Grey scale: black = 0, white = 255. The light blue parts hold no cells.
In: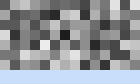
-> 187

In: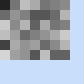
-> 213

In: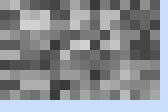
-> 123

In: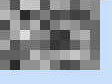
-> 115

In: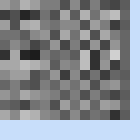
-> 168
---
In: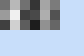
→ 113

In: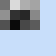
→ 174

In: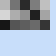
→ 42

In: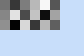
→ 125

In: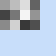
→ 221

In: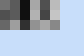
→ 16

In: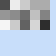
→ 203
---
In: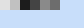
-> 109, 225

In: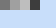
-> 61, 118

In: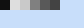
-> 67, 16

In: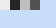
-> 81, 237

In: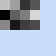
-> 85, 136

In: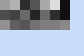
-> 16, 145

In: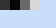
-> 215, 50

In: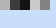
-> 131, 180
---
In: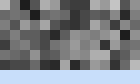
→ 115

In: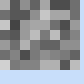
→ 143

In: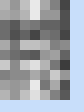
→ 151

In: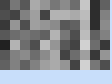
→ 56

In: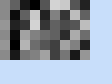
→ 109
